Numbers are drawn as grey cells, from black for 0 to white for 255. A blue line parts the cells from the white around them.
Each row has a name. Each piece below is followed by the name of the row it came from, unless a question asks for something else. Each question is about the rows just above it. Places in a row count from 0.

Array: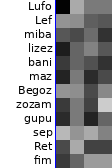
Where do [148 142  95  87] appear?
Lef
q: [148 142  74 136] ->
Begoz
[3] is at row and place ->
Lufo, 0
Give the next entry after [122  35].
[101]
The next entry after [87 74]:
[108]
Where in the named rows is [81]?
bani, 2

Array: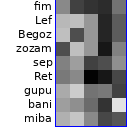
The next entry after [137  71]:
[86]
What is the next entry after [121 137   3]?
[23]
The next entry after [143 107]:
[51]
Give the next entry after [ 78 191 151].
[23]
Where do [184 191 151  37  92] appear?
Lef
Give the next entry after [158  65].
[78]

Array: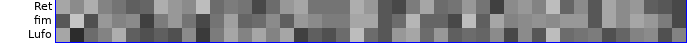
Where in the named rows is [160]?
fim, 12
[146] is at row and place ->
fim, 34
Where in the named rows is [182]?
fim, 25

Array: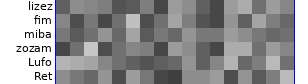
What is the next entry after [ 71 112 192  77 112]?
[164]
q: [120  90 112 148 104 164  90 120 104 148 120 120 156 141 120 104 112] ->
miba
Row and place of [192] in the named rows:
fim, 5
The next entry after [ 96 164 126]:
[104]

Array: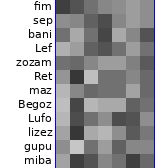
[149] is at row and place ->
Ret, 0
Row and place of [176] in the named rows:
Lef, 0
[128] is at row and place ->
zozam, 5
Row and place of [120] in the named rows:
lizez, 6
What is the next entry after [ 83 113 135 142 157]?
[142]
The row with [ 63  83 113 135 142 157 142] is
fim
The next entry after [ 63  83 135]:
[113]

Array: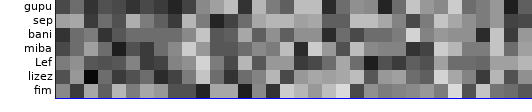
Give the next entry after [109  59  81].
[109]
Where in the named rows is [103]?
Lef, 30
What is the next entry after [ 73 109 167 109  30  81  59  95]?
[81]
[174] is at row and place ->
sep, 5
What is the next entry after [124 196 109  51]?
[109]
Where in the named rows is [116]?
fim, 31

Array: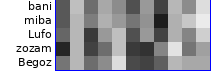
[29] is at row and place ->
miba, 7
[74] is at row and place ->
Begoz, 5
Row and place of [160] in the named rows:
zozam, 10
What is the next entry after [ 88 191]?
[109]

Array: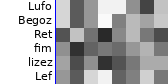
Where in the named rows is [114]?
Ret, 2
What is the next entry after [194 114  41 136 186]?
[120]
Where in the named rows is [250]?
Begoz, 3
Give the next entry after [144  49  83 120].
[171]
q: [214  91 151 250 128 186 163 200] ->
Begoz

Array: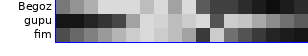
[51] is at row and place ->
gupu, 3
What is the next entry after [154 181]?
[204]
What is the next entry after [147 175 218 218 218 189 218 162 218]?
[91]
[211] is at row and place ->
gupu, 7
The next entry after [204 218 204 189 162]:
[58]
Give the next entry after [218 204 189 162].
[58]

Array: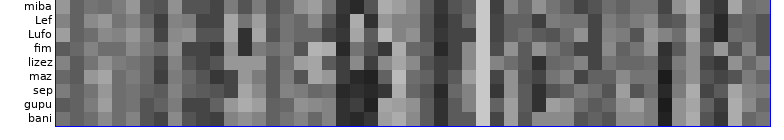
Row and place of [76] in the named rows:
fim, 31
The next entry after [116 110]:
[124]
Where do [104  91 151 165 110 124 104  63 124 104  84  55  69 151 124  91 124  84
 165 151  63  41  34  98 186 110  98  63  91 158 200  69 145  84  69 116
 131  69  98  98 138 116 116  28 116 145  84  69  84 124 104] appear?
maz
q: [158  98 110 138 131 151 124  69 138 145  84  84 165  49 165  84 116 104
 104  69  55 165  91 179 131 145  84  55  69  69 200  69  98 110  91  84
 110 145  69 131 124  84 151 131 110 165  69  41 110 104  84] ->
Lufo

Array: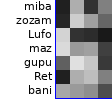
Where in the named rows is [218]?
maz, 0
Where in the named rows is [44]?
Lufo, 2
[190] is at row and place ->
Ret, 2
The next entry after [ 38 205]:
[160]
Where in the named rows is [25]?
Lufo, 3

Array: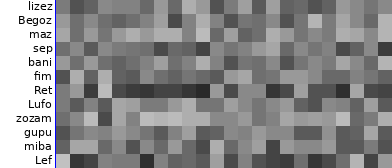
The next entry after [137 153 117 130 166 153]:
[159]
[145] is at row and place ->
gupu, 19

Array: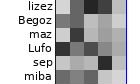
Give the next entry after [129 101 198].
[213]
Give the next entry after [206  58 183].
[158]
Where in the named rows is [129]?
miba, 1
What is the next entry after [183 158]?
[177]

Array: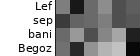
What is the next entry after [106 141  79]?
[94]
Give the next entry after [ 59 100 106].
[126]
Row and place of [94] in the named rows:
Lef, 5
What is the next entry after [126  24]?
[106]
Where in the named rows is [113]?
Begoz, 0
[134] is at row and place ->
bani, 3

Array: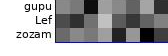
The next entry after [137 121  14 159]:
[137]
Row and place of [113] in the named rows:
Lef, 2

